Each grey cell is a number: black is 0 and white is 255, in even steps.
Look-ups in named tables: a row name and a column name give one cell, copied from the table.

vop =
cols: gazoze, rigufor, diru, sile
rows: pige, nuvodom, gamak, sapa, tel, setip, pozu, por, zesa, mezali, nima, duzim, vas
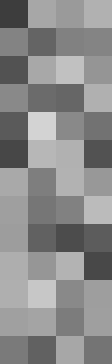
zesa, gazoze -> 157
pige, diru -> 154
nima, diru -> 137
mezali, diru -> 179
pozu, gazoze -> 169
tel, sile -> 114
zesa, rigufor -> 97
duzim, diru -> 124
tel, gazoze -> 90
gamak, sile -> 149
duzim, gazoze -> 160
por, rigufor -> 118
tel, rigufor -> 211
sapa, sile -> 176
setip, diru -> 177
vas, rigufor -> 97
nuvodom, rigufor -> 100
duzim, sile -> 159
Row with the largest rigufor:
tel

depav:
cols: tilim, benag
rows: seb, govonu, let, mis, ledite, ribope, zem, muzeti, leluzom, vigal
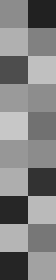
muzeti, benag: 186
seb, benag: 33
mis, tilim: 154
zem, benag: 50
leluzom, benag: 119
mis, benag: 141
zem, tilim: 174
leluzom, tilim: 181
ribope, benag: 140
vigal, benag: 162
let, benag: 192
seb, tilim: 140

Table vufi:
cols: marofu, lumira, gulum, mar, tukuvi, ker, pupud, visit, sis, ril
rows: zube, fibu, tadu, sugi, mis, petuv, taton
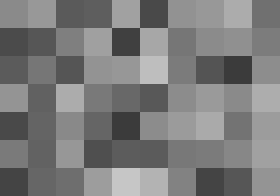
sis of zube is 172
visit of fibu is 139
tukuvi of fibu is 64
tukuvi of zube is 161
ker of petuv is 91
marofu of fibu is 75
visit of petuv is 123
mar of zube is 94
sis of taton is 86
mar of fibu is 160
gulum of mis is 137
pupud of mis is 155
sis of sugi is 138
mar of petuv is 79
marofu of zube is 138

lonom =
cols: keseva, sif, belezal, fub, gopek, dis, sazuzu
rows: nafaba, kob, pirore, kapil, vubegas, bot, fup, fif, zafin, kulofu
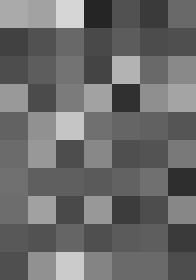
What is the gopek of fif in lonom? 60
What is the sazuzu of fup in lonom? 46
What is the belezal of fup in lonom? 95
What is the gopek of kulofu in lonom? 106
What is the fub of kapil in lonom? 162
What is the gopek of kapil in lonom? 48
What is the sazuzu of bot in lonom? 121
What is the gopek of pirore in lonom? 179
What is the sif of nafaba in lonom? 162
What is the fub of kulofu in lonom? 132
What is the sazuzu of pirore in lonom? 137
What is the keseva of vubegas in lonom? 98
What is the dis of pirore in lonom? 105
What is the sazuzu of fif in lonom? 135
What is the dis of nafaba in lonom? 58
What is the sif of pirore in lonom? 93
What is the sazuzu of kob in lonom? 79
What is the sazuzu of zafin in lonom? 58
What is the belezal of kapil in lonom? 123
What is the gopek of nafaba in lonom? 81

